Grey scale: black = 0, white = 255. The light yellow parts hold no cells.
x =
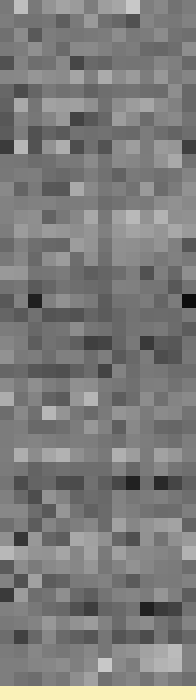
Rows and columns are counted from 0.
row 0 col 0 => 121
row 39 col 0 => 184
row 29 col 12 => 135
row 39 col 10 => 137
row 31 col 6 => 125
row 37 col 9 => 134
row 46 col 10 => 162
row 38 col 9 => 79
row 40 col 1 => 141
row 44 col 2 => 131
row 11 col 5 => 121
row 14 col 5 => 124
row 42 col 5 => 106
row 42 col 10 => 124
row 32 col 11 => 162
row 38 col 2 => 152
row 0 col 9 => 200
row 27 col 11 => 127
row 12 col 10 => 118
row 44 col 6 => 156
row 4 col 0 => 81
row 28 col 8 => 93
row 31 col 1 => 129
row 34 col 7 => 94
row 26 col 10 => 121
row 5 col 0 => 135
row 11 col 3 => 112
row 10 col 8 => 140
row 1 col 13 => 130
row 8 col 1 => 131
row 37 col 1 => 127
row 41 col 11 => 123
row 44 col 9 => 133
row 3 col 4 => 106
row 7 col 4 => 158
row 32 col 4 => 178
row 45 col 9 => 97
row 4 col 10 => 117
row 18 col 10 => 131

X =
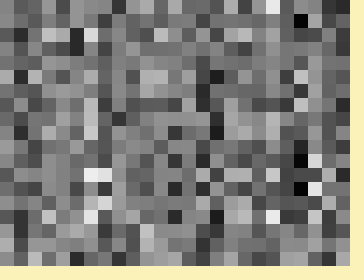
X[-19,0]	132
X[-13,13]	126
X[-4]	[87, 52, 108, 193, 124, 145, 227, 89, 144, 165, 103, 113, 42, 133, 137, 28, 168, 185, 112, 234, 57, 63, 197, 62, 138]
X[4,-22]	149
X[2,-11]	148
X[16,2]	118
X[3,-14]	112
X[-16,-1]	57
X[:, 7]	[133, 63, 109, 68, 95, 100, 85, 61, 100, 84, 85, 75, 225, 58, 213, 89, 58, 88, 119]
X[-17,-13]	142
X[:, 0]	[132, 136, 89, 131, 114, 171, 115, 87, 105, 132, 154, 135, 87, 110, 142, 87, 151, 174, 140]
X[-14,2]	179
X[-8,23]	109
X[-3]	[151, 52, 118, 101, 154, 170, 152, 58, 106, 82, 193, 138, 139, 144, 77, 56, 133, 130, 85, 118, 134, 103, 145, 64, 86]
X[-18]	[136, 109, 89, 126, 99, 148, 121, 63, 124, 98, 115, 94, 122, 124, 69, 114, 116, 112, 103, 128, 94, 4, 165, 72, 99]
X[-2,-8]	113
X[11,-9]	98
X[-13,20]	112
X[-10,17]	170
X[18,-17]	53
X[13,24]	115
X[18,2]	186
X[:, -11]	[106, 69, 148, 113, 74, 70, 42, 47, 149, 120, 73, 42, 171, 46, 170, 137, 77, 51, 66]
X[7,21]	191
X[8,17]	146
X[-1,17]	103
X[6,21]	55
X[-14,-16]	81
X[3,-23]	135
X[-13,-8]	103
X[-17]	[89, 44, 115, 191, 170, 41, 216, 109, 135, 97, 79, 187, 142, 93, 148, 70, 163, 184, 131, 162, 96, 70, 75, 128, 60]
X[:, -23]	[100, 89, 115, 135, 93, 179, 85, 72, 117, 115, 69, 77, 133, 69, 133, 108, 118, 150, 186]
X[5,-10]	30
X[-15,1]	100
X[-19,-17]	53

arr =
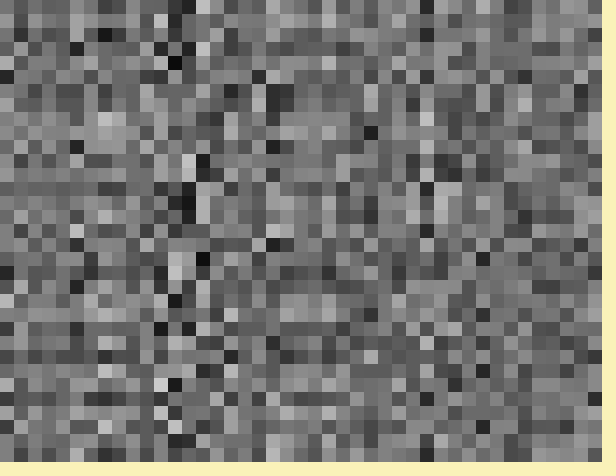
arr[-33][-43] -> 116
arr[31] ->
[127, 95, 125, 106, 102, 137, 143, 92, 113, 142, 91, 129, 41, 48, 161, 120, 111, 111, 92, 168, 151, 125, 90, 165, 87, 119, 71, 129, 137, 145, 68, 169, 127, 100, 140, 120, 74, 99, 129, 118, 128, 151, 137]
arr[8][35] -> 94
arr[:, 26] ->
[91, 81, 140, 130, 91, 71, 169, 160, 100, 31, 120, 130, 100, 100, 61, 51, 91, 150, 81, 150, 100, 91, 51, 110, 91, 169, 91, 110, 110, 91, 71, 71, 110]
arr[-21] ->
[149, 114, 125, 118, 129, 111, 125, 133, 149, 112, 110, 158, 131, 180, 44, 63, 159, 111, 147, 60, 118, 132, 135, 119, 156, 85, 100, 87, 128, 66, 177, 65, 49, 100, 61, 83, 138, 137, 115, 106, 82, 100, 127]
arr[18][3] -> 94
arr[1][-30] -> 101
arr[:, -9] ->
[173, 117, 151, 128, 128, 83, 151, 151, 72, 95, 117, 72, 61, 117, 162, 106, 117, 151, 38, 106, 117, 140, 49, 128, 61, 140, 38, 117, 106, 106, 38, 140, 106]
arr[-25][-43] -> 127
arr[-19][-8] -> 130
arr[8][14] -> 73
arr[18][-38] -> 137
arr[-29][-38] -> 137
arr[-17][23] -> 153
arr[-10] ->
[60, 150, 91, 106, 102, 49, 106, 106, 96, 98, 128, 26, 116, 35, 175, 129, 75, 92, 92, 114, 86, 85, 90, 97, 64, 99, 110, 129, 83, 154, 81, 148, 166, 88, 128, 125, 89, 147, 80, 76, 120, 109, 107]
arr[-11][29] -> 119
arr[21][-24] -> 87
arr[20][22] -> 107
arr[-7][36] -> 138
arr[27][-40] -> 118
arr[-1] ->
[127, 68, 118, 77, 108, 174, 97, 50, 69, 127, 73, 129, 71, 101, 88, 148, 99, 124, 74, 182, 140, 105, 84, 142, 110, 153, 110, 129, 119, 110, 41, 128, 107, 141, 106, 125, 74, 80, 150, 142, 135, 143, 86]
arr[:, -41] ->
[111, 145, 111, 78, 125, 118, 71, 91, 118, 145, 91, 118, 125, 98, 131, 111, 131, 91, 118, 85, 85, 125, 145, 91, 105, 71, 131, 138, 91, 151, 118, 125, 118]
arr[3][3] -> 118
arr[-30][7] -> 106
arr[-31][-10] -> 124
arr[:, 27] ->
[134, 124, 124, 110, 115, 134, 101, 96, 96, 115, 96, 91, 87, 129, 134, 124, 129, 91, 101, 101, 110, 119, 119, 129, 82, 96, 91, 115, 119, 119, 96, 129, 129]
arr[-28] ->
[38, 123, 118, 94, 135, 124, 79, 133, 104, 105, 64, 55, 146, 75, 102, 129, 135, 124, 46, 168, 140, 99, 90, 108, 87, 126, 71, 134, 74, 154, 54, 138, 146, 130, 83, 145, 82, 51, 108, 106, 90, 159, 86]
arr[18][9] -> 91
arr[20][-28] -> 92
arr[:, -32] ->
[99, 187, 129, 41, 173, 55, 99, 143, 158, 158, 99, 158, 158, 55, 129, 70, 143, 99, 85, 41, 55, 173, 143, 26, 99, 70, 143, 202, 55, 187, 70, 129, 129]
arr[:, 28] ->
[119, 164, 119, 92, 164, 74, 119, 128, 137, 146, 110, 119, 128, 92, 137, 110, 128, 110, 74, 57, 74, 164, 137, 83, 92, 83, 110, 164, 83, 155, 83, 137, 119]
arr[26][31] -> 75
